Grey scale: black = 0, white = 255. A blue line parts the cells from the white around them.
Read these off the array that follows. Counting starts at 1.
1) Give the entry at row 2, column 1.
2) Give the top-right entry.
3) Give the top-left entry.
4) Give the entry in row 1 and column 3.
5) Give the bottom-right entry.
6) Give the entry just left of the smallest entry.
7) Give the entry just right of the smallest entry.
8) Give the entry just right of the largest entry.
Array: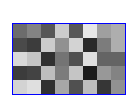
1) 74
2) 174
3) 108
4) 87
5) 145
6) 197
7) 152
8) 159

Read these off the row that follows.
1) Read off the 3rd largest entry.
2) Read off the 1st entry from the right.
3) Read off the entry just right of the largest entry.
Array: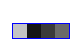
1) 58
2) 106
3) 21

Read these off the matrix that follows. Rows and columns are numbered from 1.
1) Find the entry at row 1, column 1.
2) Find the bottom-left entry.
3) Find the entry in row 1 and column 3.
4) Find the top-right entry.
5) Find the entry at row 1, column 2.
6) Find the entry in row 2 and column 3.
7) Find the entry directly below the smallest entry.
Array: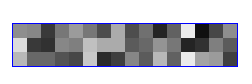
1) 142
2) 184
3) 57
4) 142
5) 135
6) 49
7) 49
